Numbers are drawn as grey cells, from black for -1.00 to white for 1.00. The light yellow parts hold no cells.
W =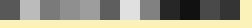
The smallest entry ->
-0.87
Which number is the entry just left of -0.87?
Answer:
-0.70
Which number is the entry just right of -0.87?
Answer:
-0.43
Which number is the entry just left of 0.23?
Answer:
0.12

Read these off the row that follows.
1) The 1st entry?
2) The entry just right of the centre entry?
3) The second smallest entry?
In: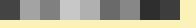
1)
-0.47
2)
-0.17
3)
-0.52

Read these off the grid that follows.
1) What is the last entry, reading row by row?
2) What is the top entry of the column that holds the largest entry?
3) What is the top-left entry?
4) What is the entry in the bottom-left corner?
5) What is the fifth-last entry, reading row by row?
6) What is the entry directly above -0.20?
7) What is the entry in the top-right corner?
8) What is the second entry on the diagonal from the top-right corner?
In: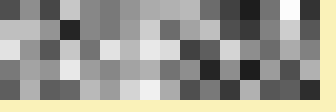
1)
-0.65
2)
0.98
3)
-0.38
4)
-0.26
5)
-0.55
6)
0.82
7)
-0.60
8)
0.61

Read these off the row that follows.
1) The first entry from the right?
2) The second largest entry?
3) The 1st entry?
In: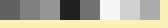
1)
0.34
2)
0.64
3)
-0.23

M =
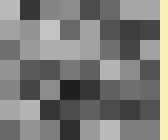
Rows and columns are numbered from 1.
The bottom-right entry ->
-0.01
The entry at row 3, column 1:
-0.12
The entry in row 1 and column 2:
-0.57
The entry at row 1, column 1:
0.46
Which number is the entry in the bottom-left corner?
-0.18
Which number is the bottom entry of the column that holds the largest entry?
-0.01
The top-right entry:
0.31
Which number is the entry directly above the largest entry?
0.04
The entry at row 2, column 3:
0.52
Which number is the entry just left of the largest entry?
0.15

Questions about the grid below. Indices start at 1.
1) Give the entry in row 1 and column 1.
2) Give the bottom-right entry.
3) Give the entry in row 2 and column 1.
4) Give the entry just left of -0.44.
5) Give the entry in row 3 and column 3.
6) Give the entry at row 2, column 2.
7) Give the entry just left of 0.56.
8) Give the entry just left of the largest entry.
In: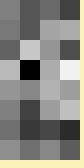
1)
0.00
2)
-0.28
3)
-0.06
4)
-0.55
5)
0.17
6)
-0.33
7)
-0.23
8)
0.35

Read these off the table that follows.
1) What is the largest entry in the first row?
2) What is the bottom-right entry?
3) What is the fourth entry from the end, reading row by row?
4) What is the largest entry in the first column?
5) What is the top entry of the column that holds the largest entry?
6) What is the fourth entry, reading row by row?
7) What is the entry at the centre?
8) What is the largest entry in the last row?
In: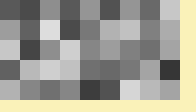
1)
0.56
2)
0.29
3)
-0.36
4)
0.56
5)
0.11
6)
-0.30
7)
0.05
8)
0.68

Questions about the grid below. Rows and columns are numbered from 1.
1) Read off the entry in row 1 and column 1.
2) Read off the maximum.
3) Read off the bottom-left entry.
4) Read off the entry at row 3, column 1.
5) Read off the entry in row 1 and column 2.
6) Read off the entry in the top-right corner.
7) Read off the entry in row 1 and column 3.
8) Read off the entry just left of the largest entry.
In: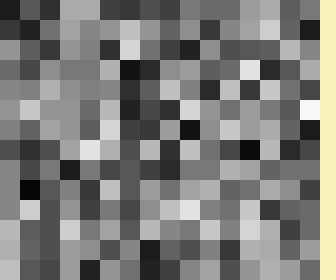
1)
-0.79
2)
0.94
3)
0.50
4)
0.16
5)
-0.32
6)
-0.06
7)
-0.62
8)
-0.32

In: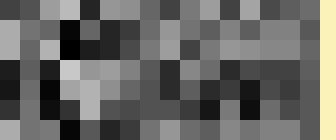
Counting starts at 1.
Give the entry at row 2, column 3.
-0.20
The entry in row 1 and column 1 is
-0.48
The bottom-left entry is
0.35
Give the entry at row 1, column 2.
-0.36
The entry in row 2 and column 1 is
0.35
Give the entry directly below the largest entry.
0.29
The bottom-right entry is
-0.31
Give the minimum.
-1.00
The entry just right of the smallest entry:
-0.77
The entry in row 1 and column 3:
0.23
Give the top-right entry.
-0.15
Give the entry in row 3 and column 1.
0.35
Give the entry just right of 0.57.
0.18
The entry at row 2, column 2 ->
-0.10
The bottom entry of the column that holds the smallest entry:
-0.95
